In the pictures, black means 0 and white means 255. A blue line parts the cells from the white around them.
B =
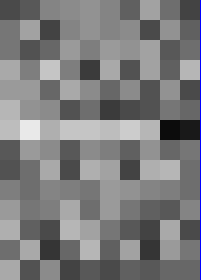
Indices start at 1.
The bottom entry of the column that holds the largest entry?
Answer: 82
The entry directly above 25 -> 103
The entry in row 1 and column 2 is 88
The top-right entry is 67
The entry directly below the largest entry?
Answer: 154
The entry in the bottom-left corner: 169
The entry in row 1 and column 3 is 132
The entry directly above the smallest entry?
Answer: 118
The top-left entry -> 74
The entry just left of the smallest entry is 182
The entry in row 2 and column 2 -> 162
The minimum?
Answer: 12
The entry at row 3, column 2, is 82
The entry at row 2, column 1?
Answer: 118
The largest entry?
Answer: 233
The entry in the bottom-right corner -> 103
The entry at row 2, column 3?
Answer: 67
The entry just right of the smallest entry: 25
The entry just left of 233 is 189

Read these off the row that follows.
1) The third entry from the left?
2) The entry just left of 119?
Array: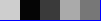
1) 58
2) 170

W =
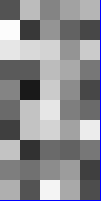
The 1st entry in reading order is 83
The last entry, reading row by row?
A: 77
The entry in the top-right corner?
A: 181
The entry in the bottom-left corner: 175
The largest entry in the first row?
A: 188
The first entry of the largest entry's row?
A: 252
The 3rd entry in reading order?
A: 132
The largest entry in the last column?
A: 236
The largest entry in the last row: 244
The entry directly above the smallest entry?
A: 90
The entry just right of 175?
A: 83
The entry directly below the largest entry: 230

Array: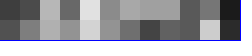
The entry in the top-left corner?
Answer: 62
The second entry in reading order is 75
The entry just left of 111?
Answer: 147
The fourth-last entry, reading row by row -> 97
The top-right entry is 27
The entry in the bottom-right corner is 43
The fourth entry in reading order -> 104
